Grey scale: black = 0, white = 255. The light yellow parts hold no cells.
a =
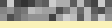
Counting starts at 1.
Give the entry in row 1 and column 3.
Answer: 66
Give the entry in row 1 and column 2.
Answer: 204
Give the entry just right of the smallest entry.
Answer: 66
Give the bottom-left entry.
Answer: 146
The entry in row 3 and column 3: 107
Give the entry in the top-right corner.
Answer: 93
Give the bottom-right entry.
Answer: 146
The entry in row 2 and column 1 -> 132
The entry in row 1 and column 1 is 79
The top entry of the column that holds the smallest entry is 50
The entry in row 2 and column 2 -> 146

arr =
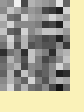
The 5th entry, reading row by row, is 179
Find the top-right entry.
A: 99
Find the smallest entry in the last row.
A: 19
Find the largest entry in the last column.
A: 211
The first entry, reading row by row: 151
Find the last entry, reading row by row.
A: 99
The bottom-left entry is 151
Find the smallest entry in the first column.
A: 46
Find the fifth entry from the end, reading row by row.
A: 99
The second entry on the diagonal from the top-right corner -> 32
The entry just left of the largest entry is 137
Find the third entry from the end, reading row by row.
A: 71
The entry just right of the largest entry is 71
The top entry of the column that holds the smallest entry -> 227
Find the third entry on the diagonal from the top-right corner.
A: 211
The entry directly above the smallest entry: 179
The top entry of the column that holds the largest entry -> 240
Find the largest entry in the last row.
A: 211
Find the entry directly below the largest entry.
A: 163
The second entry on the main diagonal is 195

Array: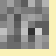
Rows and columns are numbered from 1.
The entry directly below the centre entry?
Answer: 192
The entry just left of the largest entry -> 49
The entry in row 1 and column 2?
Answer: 162
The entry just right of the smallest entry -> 206
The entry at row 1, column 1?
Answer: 136
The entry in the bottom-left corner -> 122
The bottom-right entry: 136
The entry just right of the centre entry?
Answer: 122
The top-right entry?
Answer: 177
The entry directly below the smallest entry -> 92
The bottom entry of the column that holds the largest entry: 162
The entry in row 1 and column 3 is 122
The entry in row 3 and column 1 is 107
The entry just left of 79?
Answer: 149
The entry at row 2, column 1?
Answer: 136

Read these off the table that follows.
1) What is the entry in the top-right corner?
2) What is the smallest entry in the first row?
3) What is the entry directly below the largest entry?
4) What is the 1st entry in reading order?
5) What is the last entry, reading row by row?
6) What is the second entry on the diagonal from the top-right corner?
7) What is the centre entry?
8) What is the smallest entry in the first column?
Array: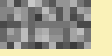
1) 87
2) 73
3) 102
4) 117
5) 163
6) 163
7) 117
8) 73

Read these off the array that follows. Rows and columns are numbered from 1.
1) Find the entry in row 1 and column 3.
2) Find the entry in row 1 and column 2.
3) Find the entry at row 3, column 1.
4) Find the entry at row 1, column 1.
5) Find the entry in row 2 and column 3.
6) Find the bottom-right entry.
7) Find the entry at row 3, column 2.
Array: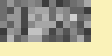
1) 110
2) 151
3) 110
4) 110
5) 151
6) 84
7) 151

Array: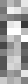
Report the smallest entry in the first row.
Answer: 141
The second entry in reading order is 187
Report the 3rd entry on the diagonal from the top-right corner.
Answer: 129
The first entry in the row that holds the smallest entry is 71
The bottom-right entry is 129
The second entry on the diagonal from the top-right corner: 230
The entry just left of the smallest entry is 242
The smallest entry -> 55
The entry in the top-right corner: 230
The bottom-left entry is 202
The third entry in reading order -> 157
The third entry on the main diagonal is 116

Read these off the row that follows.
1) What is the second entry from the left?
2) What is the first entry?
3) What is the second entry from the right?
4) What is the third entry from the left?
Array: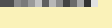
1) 79
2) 79
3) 51
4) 138
